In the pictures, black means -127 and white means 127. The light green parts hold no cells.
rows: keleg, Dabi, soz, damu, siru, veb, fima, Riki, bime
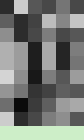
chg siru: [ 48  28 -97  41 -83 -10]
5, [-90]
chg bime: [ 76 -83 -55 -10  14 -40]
4, [-2]
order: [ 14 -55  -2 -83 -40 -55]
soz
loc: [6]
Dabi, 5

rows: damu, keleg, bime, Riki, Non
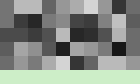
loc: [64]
keleg, 9
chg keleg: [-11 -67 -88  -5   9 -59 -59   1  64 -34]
7, [-67]
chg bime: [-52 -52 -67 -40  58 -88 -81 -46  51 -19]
4, [-46]
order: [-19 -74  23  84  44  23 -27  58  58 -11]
damu

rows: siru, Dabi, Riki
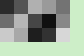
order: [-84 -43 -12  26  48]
siru
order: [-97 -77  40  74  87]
Riki
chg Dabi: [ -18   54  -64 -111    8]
3, [-57]
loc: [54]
Dabi, 2
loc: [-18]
Dabi, 1
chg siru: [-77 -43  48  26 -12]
1, [-84]

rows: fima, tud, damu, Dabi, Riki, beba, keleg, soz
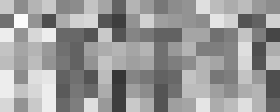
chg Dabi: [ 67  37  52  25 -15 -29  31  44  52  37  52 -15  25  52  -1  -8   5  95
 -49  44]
16, [-1]
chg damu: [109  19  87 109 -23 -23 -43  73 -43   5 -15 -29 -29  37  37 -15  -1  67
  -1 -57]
11, [-8]
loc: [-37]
keleg, 5

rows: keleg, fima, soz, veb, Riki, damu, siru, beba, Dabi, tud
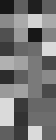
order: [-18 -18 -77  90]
Dabi
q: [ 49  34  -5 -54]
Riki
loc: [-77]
Dabi, 2
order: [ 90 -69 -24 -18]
veb
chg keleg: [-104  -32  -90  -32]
3, [-96]
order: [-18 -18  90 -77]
Dabi

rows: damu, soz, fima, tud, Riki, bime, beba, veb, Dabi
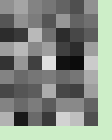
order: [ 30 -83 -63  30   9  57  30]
tud
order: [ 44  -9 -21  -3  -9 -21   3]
bime
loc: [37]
damu, 2
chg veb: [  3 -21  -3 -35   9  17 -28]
6, [9]
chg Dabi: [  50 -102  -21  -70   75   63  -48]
5, [82]
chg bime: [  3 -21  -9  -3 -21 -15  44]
6, [-9]
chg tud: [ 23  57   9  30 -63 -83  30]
1, [30]

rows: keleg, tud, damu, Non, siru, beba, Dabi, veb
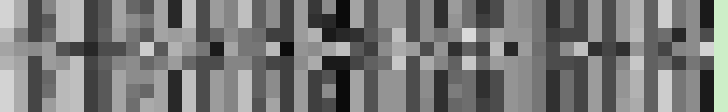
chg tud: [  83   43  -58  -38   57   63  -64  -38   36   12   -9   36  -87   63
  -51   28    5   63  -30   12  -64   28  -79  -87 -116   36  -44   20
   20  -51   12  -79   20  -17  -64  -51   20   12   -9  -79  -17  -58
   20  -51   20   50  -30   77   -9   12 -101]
43, [28]
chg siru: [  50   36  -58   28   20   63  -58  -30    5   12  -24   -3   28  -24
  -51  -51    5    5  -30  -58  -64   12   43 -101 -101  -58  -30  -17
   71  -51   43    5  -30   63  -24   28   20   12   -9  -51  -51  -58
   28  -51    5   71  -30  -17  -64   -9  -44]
34, [71]
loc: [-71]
keleg, 23
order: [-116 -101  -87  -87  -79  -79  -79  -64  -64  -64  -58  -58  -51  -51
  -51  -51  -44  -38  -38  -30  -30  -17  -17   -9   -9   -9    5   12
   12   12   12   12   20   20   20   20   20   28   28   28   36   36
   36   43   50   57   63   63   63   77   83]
tud

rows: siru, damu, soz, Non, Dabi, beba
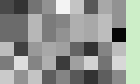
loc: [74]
beba, 1
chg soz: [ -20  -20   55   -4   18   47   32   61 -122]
7, [40]
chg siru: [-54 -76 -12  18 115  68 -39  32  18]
8, [40]
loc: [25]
Non, 3
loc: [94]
Dabi, 2
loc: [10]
beba, 9
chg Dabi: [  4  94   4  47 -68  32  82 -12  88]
1, [-4]

